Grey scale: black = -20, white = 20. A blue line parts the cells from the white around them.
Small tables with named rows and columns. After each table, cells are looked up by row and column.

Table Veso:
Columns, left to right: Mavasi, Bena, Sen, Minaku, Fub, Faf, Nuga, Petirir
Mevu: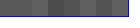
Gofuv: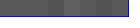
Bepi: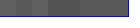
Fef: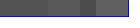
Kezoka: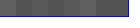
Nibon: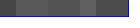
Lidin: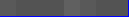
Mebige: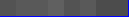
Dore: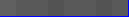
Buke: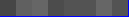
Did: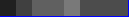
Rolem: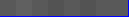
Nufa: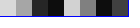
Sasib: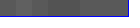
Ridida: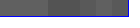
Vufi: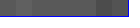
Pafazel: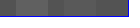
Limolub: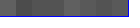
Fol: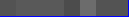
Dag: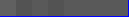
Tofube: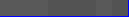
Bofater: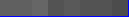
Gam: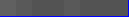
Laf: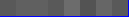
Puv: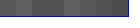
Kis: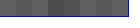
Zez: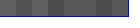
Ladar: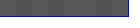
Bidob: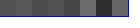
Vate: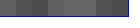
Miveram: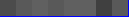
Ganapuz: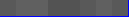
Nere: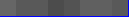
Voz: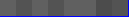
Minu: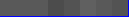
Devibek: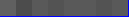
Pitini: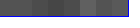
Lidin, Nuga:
-7
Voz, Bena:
-7
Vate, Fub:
-4
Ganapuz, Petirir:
-6
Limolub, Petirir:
-6
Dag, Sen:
-6
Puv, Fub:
-5
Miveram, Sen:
-5
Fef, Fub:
-6

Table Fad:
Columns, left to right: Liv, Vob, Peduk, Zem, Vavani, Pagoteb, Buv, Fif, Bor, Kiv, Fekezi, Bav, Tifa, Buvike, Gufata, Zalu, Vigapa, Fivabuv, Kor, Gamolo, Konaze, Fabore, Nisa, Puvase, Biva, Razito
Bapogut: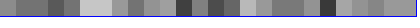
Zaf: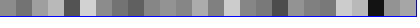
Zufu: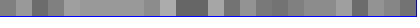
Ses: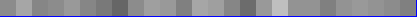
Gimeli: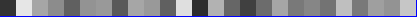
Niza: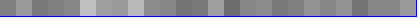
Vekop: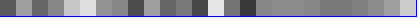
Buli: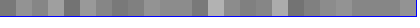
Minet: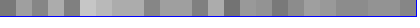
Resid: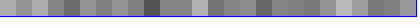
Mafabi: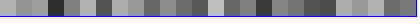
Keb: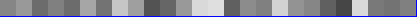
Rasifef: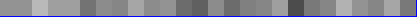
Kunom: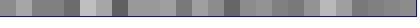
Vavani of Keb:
-3
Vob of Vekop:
5
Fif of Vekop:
1
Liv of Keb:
1
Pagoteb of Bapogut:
11
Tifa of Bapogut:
0

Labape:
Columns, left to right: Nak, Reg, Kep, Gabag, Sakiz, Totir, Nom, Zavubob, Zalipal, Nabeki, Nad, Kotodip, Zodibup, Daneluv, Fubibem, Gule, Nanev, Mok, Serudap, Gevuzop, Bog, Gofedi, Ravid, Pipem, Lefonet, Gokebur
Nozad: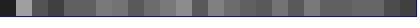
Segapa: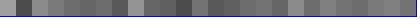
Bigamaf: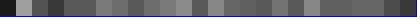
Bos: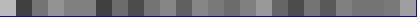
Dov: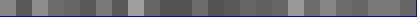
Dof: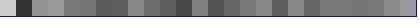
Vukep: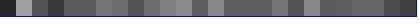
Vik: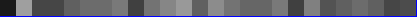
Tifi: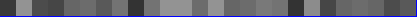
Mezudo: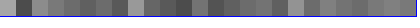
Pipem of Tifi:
-4
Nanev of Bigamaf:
-6
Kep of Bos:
-2
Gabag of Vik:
-9
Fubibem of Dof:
-4
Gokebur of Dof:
4
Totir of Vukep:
-6
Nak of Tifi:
-11
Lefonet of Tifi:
-8
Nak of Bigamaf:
-16
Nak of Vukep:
-14
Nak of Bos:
9
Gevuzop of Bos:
-2
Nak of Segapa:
5
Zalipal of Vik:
-10
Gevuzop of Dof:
-4
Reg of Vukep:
5
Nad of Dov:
-7
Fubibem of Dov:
-6

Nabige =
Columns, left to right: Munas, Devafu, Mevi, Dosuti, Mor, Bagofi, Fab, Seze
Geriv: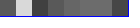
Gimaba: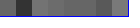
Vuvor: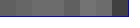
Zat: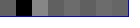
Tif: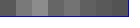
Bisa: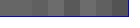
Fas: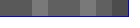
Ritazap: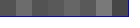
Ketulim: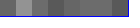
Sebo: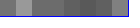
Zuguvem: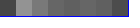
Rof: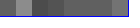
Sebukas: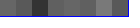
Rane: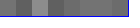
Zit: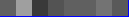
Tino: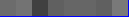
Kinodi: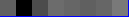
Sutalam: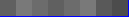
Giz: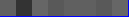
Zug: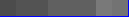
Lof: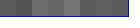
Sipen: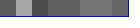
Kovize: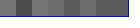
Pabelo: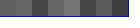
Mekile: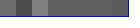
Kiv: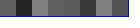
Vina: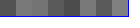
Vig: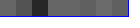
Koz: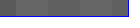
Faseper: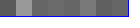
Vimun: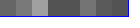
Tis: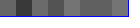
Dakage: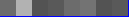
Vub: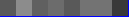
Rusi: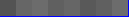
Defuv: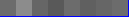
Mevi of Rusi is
-3
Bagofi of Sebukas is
-5
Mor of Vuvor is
-5
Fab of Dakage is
-7
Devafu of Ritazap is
-3
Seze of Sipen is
-4

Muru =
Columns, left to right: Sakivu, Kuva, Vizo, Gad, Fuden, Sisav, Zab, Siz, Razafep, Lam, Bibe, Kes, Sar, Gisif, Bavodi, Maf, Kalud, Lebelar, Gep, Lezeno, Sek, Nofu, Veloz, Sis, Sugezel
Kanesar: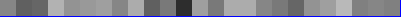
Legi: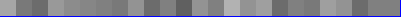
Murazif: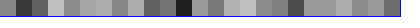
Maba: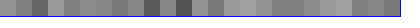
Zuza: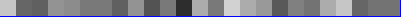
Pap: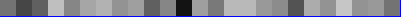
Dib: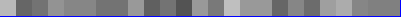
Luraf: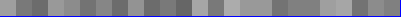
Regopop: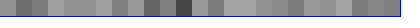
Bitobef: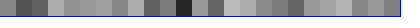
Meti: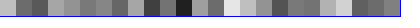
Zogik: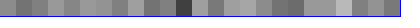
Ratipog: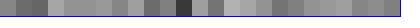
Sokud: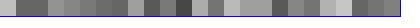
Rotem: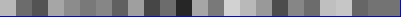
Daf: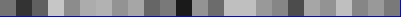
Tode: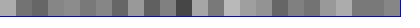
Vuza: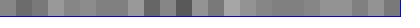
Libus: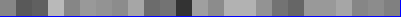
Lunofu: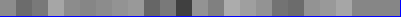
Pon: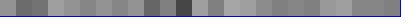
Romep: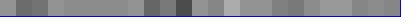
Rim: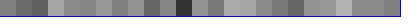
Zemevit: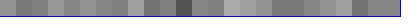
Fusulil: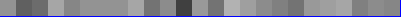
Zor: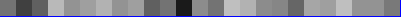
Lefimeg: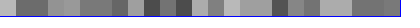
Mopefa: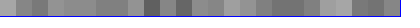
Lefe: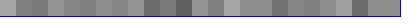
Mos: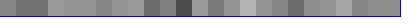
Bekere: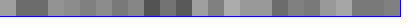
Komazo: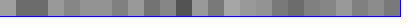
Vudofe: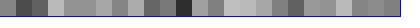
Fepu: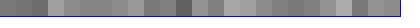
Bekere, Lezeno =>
-1
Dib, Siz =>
-2
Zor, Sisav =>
5
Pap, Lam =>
-5
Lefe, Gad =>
3
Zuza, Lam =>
-7
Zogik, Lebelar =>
-2
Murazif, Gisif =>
-1
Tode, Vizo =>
-4
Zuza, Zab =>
-1
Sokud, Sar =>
7
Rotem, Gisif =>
-1
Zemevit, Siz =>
0
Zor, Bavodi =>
10
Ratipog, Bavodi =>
8
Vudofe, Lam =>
-4
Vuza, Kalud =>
1
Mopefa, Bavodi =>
5
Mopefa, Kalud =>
0
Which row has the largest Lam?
Fepu

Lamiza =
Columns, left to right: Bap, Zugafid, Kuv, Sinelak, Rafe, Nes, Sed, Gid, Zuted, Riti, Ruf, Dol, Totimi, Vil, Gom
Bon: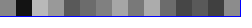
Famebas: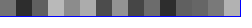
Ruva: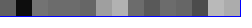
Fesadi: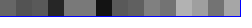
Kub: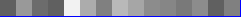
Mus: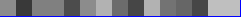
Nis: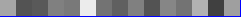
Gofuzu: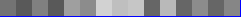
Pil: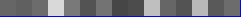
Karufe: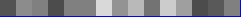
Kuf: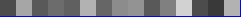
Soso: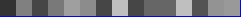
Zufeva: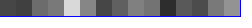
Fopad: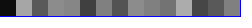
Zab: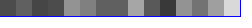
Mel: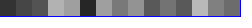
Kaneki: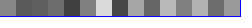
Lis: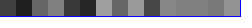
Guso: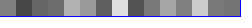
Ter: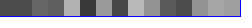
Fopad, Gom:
0
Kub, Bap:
-5
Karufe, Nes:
0
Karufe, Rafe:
0
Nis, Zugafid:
-7
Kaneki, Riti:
-4
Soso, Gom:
4
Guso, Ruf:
6
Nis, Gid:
-5
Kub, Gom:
0
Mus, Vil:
10
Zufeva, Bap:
-9
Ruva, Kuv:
-2
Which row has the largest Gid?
Guso

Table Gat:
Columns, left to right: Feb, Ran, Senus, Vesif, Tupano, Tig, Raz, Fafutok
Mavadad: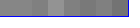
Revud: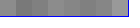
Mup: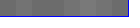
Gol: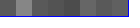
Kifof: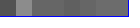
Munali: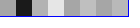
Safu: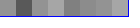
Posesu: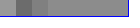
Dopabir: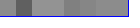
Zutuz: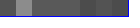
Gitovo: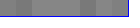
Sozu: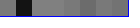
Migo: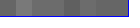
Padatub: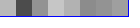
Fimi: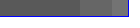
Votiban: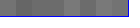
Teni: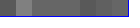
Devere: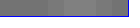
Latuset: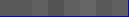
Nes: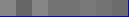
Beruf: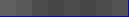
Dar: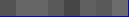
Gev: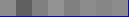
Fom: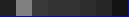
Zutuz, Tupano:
-6
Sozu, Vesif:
0
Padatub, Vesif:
11
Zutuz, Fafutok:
-8
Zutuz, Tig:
-8
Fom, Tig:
-13
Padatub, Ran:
-8
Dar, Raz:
-6
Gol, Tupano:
-8
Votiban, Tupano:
-1
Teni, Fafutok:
-4
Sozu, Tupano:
-1
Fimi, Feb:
-6
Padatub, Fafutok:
5
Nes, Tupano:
-2
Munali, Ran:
-16
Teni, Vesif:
-4
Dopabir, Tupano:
0
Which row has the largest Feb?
Padatub

